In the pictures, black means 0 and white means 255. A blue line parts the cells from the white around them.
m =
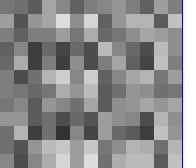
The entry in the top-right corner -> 126
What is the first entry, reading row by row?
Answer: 118
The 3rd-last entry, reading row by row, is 186
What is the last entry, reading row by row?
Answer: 192
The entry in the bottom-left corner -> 134
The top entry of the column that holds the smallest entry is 134
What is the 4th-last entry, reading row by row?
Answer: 186
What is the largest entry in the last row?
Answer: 220
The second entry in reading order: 112
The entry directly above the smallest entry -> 77
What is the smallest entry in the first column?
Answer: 97
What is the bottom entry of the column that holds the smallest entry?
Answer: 213
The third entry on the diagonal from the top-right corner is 165
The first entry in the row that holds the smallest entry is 112
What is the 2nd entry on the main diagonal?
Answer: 84
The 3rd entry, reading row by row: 91
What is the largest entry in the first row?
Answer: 165
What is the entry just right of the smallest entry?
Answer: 134
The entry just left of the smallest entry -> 112

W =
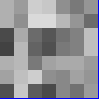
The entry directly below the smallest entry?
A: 176
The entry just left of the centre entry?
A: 99
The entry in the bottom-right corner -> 155
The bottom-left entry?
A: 80
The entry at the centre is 80
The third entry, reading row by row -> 206
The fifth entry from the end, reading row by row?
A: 92
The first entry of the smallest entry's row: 66
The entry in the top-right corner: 149
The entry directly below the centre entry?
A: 162
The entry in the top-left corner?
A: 176
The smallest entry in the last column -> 107
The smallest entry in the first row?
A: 121
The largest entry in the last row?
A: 199

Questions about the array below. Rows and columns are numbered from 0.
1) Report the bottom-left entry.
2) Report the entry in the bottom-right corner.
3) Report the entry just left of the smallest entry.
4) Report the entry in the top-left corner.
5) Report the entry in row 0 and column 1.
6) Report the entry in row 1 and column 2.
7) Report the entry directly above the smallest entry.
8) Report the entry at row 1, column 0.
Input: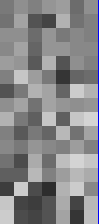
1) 204
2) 190
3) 76
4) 121
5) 143
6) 83
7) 128
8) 114

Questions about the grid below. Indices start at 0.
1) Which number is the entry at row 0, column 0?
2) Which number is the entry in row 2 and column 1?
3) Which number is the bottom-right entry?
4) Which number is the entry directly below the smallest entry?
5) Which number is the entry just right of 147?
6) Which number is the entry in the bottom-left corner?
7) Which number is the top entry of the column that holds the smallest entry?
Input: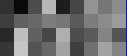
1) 49
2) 190
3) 132
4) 97
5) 118
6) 55
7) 9

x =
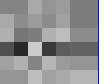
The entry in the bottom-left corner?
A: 148
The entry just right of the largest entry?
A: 59
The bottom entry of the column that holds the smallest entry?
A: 148
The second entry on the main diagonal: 140
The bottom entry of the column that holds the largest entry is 189
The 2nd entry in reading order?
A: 132
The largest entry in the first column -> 176
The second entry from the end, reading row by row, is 182
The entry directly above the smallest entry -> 118
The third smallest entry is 80
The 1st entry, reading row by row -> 132
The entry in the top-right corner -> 125
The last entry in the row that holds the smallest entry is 99

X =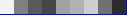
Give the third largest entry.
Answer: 177
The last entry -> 44
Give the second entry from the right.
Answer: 113

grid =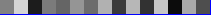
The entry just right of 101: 149
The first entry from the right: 78
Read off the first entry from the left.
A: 129
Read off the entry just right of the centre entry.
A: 58
